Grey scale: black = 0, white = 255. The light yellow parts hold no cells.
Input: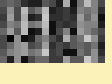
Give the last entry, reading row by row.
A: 73
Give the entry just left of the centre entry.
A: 173
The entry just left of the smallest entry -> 73
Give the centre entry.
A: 16
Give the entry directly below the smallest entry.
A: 103
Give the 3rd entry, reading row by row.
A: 89
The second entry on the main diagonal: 144
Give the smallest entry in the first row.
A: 16
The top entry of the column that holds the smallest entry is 103
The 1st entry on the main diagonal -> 89
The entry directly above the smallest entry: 157
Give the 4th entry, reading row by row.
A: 47
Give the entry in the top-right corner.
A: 73
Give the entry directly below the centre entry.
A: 73
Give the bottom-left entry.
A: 103
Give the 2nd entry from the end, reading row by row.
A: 144

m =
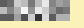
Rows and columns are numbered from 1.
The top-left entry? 93
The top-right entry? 146
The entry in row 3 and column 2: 93
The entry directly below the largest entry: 81
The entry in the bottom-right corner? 176
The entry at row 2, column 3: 176
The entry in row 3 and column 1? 93
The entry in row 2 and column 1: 188

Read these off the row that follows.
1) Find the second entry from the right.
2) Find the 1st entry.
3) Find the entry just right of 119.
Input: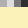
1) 119
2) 176
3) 47

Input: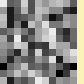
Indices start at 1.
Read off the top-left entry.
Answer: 235
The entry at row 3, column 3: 81
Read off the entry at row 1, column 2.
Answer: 93
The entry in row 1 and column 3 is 106
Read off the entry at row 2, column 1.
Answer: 151
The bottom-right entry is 151
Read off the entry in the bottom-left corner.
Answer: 180
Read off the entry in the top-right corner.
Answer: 93
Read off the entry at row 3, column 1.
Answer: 192
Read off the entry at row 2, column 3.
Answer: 93

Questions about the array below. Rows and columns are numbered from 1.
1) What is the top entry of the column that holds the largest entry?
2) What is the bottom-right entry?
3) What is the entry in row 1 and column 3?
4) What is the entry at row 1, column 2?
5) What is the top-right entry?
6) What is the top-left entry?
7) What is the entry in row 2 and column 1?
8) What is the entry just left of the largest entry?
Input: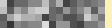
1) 189
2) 150
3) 105
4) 67
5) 136
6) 205
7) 189
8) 136

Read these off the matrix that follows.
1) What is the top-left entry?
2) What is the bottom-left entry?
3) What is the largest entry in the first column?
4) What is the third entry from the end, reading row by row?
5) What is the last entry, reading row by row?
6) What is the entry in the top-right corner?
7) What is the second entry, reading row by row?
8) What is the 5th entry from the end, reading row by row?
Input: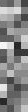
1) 111
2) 111
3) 244
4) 82
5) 194
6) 69
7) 97
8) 154

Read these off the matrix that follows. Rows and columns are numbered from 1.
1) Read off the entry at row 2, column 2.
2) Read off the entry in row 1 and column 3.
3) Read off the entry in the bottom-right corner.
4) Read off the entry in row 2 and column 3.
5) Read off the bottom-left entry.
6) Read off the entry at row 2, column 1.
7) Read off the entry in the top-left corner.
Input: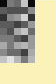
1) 80
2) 107
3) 182
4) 80
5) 196
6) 92
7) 10

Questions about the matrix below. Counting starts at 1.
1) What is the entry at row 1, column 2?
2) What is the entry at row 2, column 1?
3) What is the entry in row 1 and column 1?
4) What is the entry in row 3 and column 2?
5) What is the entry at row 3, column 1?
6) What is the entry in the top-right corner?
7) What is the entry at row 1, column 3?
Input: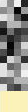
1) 141
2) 141
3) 225
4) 197
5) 225
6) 36
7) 240

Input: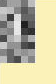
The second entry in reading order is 161
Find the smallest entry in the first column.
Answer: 76
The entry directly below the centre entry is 200
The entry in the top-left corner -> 118
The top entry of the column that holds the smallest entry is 118
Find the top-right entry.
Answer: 188
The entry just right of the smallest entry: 88
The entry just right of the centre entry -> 61
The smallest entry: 33
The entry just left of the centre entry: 133
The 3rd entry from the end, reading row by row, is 76
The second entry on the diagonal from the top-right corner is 88
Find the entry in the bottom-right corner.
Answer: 133

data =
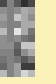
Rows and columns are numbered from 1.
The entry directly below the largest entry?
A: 142
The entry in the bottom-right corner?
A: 186
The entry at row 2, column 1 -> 142
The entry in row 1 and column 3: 89
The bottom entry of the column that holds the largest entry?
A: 158
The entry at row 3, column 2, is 130
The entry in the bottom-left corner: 186
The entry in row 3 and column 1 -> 158
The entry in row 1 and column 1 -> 73
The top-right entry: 73
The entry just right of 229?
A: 170
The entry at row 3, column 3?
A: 198
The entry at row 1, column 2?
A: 130
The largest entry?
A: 229
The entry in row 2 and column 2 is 130
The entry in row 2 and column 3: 142
